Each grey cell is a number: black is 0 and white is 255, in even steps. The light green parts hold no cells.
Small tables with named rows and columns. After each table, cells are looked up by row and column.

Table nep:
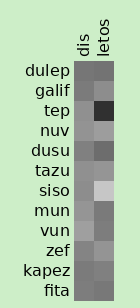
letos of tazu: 149
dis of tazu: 144
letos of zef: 148
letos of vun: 125
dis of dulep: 118
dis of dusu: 128
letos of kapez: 128
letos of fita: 120
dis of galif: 123
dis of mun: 149
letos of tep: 48
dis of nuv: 147
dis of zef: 132
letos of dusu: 109
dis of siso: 141
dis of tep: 144
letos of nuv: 157

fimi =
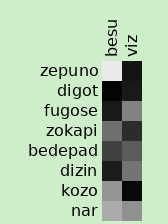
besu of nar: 171
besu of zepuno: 234
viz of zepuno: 20
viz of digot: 25
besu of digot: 4
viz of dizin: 116
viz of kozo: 8
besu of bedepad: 65
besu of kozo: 149
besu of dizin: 28
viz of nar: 144
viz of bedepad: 91
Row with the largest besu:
zepuno

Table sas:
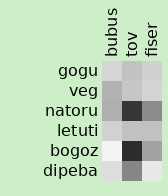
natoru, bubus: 175
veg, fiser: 212
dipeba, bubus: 221
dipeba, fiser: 232
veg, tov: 198
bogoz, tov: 44
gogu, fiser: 208
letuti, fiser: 193
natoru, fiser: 139
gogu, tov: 194
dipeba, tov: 134
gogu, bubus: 213
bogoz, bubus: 244
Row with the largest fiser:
dipeba

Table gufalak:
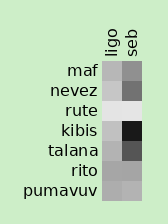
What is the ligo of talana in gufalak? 179
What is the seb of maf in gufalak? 144
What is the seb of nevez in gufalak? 114
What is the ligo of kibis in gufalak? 193
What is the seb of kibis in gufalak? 25
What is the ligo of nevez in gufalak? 198
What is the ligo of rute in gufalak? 228
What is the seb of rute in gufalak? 229
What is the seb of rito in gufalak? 165
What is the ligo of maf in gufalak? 183
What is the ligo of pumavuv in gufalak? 173
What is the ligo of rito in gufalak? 166
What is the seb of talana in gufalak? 85
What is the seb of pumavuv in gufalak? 179

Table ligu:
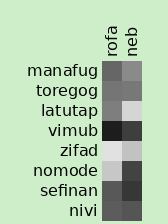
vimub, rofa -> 29
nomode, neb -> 67
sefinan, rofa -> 88
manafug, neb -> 138
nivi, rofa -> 92
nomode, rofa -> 199
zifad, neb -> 194
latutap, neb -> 213
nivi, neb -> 85
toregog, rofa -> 117
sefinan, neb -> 55
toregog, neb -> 120
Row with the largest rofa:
zifad

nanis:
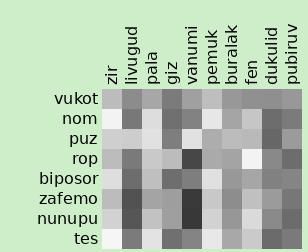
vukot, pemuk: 190
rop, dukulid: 137
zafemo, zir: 188
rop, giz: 188
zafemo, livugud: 82
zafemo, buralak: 141
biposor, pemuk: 224
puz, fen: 185

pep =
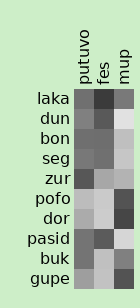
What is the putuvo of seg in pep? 120
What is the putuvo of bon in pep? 111
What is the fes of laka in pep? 59
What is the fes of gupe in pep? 194
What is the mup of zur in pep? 179
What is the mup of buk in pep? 128
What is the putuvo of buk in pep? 116
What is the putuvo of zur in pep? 87
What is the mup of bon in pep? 191
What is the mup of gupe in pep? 83
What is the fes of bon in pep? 110
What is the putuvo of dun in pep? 128
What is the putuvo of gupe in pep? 158
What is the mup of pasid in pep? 214
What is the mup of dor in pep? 70
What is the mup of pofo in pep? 83
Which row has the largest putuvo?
pofo

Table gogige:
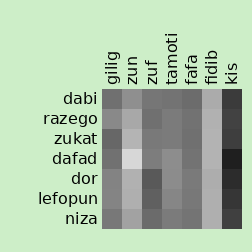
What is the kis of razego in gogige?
66
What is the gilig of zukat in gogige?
103
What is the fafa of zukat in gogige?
112
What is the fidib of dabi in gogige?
171
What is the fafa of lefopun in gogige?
120
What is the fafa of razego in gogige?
114
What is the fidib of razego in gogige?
177
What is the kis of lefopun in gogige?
54
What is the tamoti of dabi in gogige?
115
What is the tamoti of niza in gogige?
123
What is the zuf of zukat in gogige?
121
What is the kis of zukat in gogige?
62
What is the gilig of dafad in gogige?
113
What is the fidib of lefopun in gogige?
175
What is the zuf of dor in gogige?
89
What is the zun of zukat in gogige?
180
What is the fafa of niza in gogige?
116
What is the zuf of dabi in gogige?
118
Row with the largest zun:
dafad

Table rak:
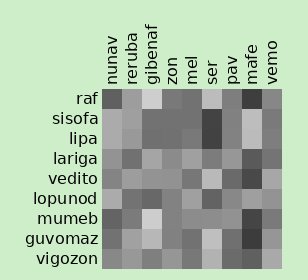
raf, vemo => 135
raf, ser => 188
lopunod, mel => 160
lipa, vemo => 126
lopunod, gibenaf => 104
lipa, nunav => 171
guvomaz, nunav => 114
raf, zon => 121
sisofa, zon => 114
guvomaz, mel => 114
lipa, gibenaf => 112

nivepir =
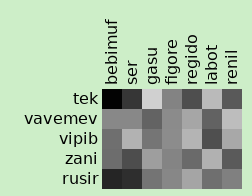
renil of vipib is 168
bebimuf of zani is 109
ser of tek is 54
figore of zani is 132
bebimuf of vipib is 111
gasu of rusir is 116
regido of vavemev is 166
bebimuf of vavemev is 136
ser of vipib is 178
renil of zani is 90
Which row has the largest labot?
tek

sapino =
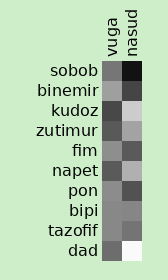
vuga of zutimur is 89
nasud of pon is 82
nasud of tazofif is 116
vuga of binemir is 159
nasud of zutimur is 163
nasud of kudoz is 204
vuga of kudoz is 72
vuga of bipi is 136
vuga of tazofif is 136
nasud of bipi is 134
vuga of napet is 90
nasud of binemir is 69
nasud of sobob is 18
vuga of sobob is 118
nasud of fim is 90
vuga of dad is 109
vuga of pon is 140
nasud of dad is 250
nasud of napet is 176
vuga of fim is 142

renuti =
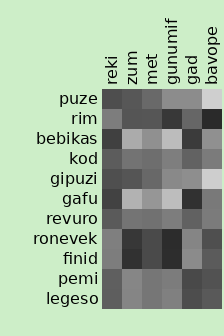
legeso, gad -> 77
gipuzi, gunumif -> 137
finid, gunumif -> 45
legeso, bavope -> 89
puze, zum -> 87
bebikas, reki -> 64
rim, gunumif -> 56
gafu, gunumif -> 189
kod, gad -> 98
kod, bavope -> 123
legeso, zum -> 133
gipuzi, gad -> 142
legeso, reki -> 94
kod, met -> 110
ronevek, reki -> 127
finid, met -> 74
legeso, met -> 118
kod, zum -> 115

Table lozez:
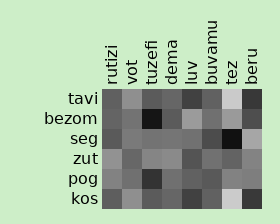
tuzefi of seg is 115
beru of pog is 126
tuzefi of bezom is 21
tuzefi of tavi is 91
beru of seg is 166
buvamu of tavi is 97
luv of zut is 84
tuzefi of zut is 133
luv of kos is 65
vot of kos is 143
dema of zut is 138
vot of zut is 103
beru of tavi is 56
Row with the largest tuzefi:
zut

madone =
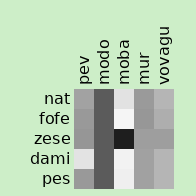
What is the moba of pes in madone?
239
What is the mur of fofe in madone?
151
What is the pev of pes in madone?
153
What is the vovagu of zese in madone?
158
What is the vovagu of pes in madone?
181
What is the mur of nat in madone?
154
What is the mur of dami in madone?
161
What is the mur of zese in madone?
158
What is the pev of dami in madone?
227
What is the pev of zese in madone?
150

